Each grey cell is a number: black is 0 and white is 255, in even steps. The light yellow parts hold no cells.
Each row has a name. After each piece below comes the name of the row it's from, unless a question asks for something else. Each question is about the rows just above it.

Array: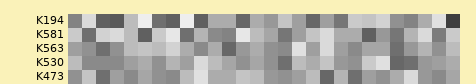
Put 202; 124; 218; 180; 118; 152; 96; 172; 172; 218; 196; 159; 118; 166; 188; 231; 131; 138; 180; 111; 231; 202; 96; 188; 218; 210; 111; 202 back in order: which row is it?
K581
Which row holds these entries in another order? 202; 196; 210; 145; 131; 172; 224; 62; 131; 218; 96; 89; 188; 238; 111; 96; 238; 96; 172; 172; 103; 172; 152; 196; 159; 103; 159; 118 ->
K194
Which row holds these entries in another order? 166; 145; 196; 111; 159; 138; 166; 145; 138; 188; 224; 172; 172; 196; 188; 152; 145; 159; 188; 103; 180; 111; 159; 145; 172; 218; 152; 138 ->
K473
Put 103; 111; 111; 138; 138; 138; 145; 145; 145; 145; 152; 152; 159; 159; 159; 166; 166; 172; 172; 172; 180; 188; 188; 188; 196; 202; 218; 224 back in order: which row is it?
K530
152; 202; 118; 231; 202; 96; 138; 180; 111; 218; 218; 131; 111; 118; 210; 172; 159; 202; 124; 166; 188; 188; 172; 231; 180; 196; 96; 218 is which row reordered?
K581

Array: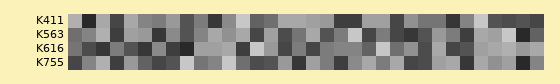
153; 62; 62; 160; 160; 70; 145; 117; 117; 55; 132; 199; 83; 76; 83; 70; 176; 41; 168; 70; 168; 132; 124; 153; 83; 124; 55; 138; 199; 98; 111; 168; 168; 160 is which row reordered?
K411
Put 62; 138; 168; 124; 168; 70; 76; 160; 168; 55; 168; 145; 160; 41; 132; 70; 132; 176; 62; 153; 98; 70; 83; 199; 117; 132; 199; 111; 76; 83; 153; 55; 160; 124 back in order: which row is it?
K755
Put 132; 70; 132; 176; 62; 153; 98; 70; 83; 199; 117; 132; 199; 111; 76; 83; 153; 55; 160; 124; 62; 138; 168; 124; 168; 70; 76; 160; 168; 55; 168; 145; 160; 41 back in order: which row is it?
K755
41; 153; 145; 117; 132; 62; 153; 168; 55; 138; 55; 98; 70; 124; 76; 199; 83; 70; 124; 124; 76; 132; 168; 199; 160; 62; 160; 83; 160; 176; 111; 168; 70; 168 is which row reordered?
K616
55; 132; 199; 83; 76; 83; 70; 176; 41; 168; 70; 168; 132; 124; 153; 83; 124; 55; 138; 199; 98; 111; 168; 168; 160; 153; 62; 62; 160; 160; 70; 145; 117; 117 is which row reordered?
K411
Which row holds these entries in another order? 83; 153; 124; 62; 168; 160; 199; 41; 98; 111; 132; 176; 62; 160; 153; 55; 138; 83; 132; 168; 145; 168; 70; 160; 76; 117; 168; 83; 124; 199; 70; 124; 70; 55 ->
K563
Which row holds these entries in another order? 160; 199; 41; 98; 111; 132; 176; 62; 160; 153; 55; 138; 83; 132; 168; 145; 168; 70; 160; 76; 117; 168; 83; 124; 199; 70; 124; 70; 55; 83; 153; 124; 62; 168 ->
K563

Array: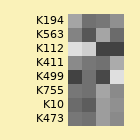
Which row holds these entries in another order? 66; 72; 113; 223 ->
K499
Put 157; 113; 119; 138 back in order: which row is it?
K473
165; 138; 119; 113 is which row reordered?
K755
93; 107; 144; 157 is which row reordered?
K10
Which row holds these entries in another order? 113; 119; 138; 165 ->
K755
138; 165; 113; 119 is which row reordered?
K755

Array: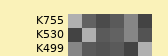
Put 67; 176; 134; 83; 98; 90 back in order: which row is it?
K530
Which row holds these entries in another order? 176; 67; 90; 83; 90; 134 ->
K499
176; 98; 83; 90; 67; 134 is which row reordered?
K530

